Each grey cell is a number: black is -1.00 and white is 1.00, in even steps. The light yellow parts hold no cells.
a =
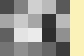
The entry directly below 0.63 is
0.30
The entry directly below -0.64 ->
-0.20
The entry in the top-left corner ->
-0.42
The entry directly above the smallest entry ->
-0.59
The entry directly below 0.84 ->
-0.03
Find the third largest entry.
0.63

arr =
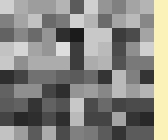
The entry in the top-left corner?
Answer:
0.63
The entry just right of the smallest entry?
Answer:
0.57
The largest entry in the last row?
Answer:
0.52
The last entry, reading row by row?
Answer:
-0.29
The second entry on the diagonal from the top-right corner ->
0.46
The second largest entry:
0.68
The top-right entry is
0.41
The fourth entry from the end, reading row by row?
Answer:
-0.29
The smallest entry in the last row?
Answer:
-0.59
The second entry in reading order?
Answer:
0.35
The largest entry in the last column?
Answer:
0.63
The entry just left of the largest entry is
0.17
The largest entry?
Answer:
0.74
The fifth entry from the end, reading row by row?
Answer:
-0.05
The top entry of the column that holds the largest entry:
0.41
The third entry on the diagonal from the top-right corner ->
-0.53
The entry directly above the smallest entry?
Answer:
0.63
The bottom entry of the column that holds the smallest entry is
0.00
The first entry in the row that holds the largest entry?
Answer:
0.52
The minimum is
-0.79

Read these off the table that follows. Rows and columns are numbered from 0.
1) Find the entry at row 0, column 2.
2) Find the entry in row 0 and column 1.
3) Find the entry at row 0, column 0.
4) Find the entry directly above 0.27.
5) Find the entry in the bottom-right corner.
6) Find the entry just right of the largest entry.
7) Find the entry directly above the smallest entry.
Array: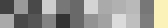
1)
-0.43
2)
0.21
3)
-0.49
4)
0.33
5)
-0.02
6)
0.50
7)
-0.07

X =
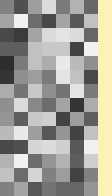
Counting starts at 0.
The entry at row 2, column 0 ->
-0.43
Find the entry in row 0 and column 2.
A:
0.23
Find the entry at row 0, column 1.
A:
-0.37
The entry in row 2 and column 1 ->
-0.54
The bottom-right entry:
0.17
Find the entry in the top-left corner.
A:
0.01
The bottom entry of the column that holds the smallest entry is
0.01
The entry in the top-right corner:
-0.20
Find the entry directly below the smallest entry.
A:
-0.59
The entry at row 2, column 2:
0.29
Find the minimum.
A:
-0.65

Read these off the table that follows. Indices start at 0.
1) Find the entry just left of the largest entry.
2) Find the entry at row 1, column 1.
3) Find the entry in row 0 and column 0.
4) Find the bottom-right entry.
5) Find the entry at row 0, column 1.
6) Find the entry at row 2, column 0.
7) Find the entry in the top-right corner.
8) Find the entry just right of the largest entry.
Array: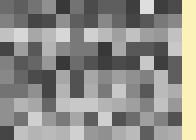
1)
-0.51
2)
-0.15
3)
-0.15
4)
0.36
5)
-0.26
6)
0.51
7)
-0.41
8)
-0.51

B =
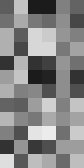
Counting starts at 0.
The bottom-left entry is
0.74
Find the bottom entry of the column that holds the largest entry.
0.33
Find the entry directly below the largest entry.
-0.38
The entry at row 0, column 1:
0.54
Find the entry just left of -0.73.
-0.79
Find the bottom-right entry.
0.49
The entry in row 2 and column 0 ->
0.38
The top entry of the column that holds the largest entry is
-0.79
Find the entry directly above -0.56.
0.79
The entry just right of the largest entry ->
-0.12
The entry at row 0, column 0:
-0.27
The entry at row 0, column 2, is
-0.79
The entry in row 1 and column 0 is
-0.12

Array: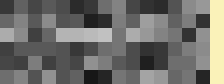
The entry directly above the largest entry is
-0.66
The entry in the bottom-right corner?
-0.71
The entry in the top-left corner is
-0.56
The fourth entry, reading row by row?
-0.30
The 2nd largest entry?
0.46
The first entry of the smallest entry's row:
-0.14
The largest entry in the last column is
0.19
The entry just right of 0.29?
0.19
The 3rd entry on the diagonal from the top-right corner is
-0.08
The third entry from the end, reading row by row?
-0.19
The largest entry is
0.51
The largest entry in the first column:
0.35
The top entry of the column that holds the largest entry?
-0.14
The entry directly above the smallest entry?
0.14
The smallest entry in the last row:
-0.82
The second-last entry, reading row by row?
-0.08
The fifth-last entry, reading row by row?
0.29
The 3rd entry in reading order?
-0.45
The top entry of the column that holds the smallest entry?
-0.56
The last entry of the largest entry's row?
0.14
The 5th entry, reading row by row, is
-0.40
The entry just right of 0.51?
-0.08

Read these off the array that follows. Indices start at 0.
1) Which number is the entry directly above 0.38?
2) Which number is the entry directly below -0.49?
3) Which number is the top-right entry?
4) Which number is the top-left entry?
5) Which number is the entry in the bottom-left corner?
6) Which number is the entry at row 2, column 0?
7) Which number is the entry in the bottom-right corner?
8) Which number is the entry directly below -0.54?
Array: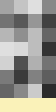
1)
0.48
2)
-0.21
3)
0.07
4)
0.28
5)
-0.21
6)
0.43
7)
-0.66
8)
0.07

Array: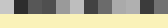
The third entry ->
-0.32
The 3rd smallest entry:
-0.48
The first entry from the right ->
-0.11
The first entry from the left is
0.55
